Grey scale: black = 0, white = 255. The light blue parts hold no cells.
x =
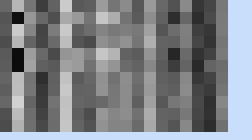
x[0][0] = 104
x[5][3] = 96
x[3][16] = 70
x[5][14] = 61
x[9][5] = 195
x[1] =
[85, 15, 151, 104, 79, 169, 153, 116, 197, 173, 115, 91, 142, 97, 46, 103, 45, 75, 122]
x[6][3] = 47
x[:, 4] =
[98, 79, 124, 106, 74, 90, 97, 98, 115, 109, 108]
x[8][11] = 95
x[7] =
[94, 189, 118, 56, 98, 200, 99, 100, 146, 119, 140, 106, 153, 100, 95, 140, 69, 59, 117]
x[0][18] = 120
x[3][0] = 77
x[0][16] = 55
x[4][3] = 105
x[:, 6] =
[89, 153, 96, 85, 155, 155, 92, 99, 102, 95, 100]
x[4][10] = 98
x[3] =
[77, 182, 100, 70, 106, 189, 85, 75, 144, 132, 145, 117, 175, 99, 97, 125, 70, 52, 118]
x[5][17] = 100
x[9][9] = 134
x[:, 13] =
[104, 97, 85, 99, 97, 91, 96, 100, 88, 99, 100]
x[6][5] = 194
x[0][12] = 154
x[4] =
[90, 12, 157, 105, 74, 149, 155, 128, 198, 180, 98, 92, 148, 97, 38, 106, 51, 66, 122]
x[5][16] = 41
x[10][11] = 106
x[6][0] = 100
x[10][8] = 146
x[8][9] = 120
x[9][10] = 141

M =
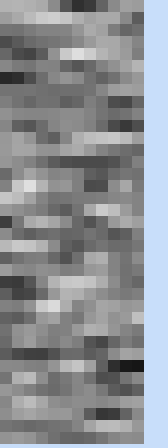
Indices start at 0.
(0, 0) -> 178
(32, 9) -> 92
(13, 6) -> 75
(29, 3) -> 63
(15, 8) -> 77
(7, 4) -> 109
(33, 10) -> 157
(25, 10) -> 150
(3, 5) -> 123
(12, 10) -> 109
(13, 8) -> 75
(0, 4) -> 139
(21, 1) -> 114
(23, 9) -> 140
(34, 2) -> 165
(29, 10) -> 163
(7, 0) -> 115
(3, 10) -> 152
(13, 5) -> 79
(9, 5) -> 140
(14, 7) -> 95
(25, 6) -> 133
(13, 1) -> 141
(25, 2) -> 146
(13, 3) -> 112
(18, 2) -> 169
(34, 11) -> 137
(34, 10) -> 99
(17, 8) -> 203
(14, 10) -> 117
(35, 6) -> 132
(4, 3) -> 92
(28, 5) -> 137
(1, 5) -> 197
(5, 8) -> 130
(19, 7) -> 115
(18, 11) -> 159
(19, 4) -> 111
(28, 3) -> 134

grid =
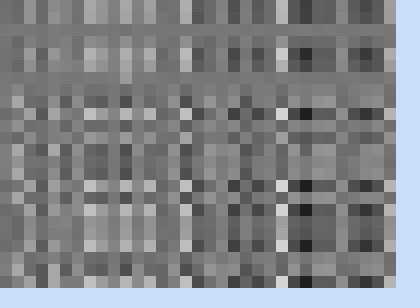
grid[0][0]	111
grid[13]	[126, 146, 114, 113, 127, 100, 132, 106, 101, 118, 92, 123, 109, 116, 133, 94, 120, 137, 122, 132, 100, 122, 125, 104, 133, 123, 134, 138, 113, 123, 133, 132, 111]
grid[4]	[114, 110, 154, 97, 149, 128, 113, 178, 154, 129, 174, 132, 172, 105, 118, 185, 83, 109, 130, 72, 117, 76, 106, 201, 77, 43, 93, 92, 139, 83, 57, 85, 171]
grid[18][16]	105
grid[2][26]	119
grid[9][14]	113
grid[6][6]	118
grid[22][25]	103
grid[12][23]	100
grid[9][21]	71
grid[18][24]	98
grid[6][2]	120
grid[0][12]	159
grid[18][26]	102
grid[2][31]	121
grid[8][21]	122
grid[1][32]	155
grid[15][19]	64
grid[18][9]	123
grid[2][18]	119
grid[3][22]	115
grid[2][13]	119
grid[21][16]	120
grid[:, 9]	[128, 126, 118, 120, 129, 128, 122, 118, 119, 132, 118, 125, 120, 118, 118, 132, 118, 131, 123, 125, 132, 118, 121, 132]
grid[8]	[124, 166, 108, 105, 139, 92, 139, 101, 93, 119, 78, 126, 105, 114, 143, 79, 120, 148, 120, 139, 84, 122, 127, 100, 141, 122, 144, 148, 110, 120, 134, 139, 111]
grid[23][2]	160
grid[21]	[122, 145, 110, 116, 127, 109, 130, 108, 105, 118, 97, 120, 111, 117, 130, 98, 120, 131, 120, 130, 105, 122, 125, 104, 131, 116, 131, 136, 116, 123, 129, 133, 111]
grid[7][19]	128
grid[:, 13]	[112, 117, 119, 117, 105, 110, 119, 119, 114, 103, 119, 114, 103, 116, 113, 103, 115, 103, 111, 114, 104, 117, 103, 103]
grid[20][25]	33
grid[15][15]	191
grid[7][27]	128
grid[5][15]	172
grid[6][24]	120
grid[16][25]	123
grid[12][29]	110

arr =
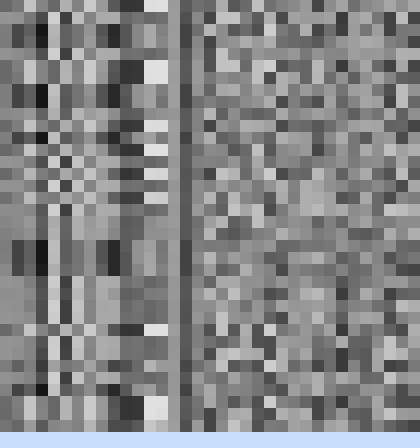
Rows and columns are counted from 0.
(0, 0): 105
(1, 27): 161
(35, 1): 103
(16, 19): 181
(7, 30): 162
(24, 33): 97
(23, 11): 120
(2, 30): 117
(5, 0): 105
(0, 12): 222
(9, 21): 97
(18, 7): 153
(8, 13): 116
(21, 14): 156
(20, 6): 115
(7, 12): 160
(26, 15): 81
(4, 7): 131
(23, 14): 150
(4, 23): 141
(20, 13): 119
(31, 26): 173
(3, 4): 176
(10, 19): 133
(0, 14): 155
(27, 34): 174
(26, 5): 63
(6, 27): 108
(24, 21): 126
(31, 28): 170
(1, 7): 131
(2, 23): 121
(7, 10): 89
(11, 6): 116
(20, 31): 135
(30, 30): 89
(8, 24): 126
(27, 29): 140
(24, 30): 170

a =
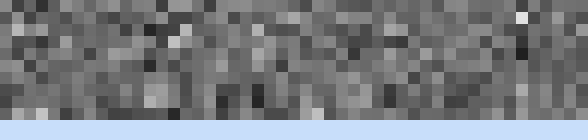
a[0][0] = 137
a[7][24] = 105
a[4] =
[107, 69, 122, 93, 126, 132, 113, 69, 114, 155, 146, 134, 81, 103, 123, 86, 109, 113, 134, 95, 107, 166, 139, 95, 124, 87, 98, 86, 127, 55, 107, 107, 154, 117, 101, 155, 112, 141, 105, 103, 131, 73, 102, 31, 88, 98, 114, 96, 84]
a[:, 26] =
[133, 105, 112, 123, 98, 116, 112, 103, 117, 191]
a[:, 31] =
[110, 103, 112, 92, 107, 123, 107, 101, 91, 112]
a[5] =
[135, 143, 67, 119, 101, 97, 103, 121, 118, 129, 100, 90, 43, 105, 74, 104, 110, 124, 154, 103, 106, 147, 113, 62, 131, 121, 116, 125, 88, 110, 105, 123, 134, 115, 133, 99, 82, 118, 122, 127, 135, 95, 102, 122, 85, 102, 88, 101, 89]
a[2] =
[122, 183, 132, 153, 96, 101, 90, 108, 100, 114, 65, 110, 38, 62, 67, 182, 98, 102, 113, 129, 107, 177, 89, 79, 84, 128, 112, 92, 80, 102, 74, 112, 165, 149, 89, 115, 123, 108, 111, 136, 138, 108, 78, 72, 114, 105, 122, 81, 151]
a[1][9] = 70
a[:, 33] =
[113, 99, 149, 59, 117, 115, 140, 94, 93, 115]
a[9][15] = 105
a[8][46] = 96
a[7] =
[76, 82, 114, 107, 118, 101, 121, 103, 98, 96, 131, 102, 151, 157, 122, 76, 116, 137, 74, 72, 100, 48, 100, 129, 105, 135, 103, 102, 131, 116, 150, 101, 59, 94, 124, 92, 112, 91, 79, 70, 106, 111, 110, 170, 113, 134, 92, 129, 82]
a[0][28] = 93
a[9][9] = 66
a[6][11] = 102
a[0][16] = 116
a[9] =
[98, 168, 136, 195, 121, 64, 95, 132, 92, 66, 68, 79, 82, 90, 40, 105, 98, 129, 65, 100, 136, 109, 74, 74, 98, 157, 191, 83, 111, 132, 113, 112, 133, 115, 81, 106, 105, 91, 104, 95, 118, 146, 93, 152, 114, 109, 127, 105, 141]
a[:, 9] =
[144, 70, 114, 112, 155, 129, 109, 96, 88, 66]
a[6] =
[108, 129, 117, 75, 99, 108, 125, 113, 86, 109, 103, 102, 125, 131, 107, 76, 109, 122, 120, 108, 99, 95, 106, 134, 90, 102, 112, 124, 133, 149, 118, 107, 124, 140, 70, 109, 141, 84, 99, 89, 77, 118, 106, 125, 100, 113, 91, 96, 119]
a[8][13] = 153
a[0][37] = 133
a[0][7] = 103
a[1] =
[87, 143, 69, 104, 99, 80, 110, 123, 86, 70, 97, 92, 111, 141, 71, 70, 86, 122, 138, 74, 110, 93, 105, 142, 167, 134, 105, 108, 147, 131, 132, 103, 135, 99, 98, 125, 113, 101, 122, 94, 86, 116, 108, 224, 74, 106, 151, 99, 79]
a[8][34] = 99
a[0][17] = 64
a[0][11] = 126
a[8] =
[68, 107, 112, 117, 110, 96, 114, 121, 72, 88, 112, 95, 175, 153, 125, 81, 108, 145, 46, 83, 117, 38, 95, 116, 83, 151, 117, 92, 134, 146, 154, 91, 54, 93, 99, 86, 128, 64, 67, 96, 95, 110, 83, 137, 112, 131, 96, 132, 92]
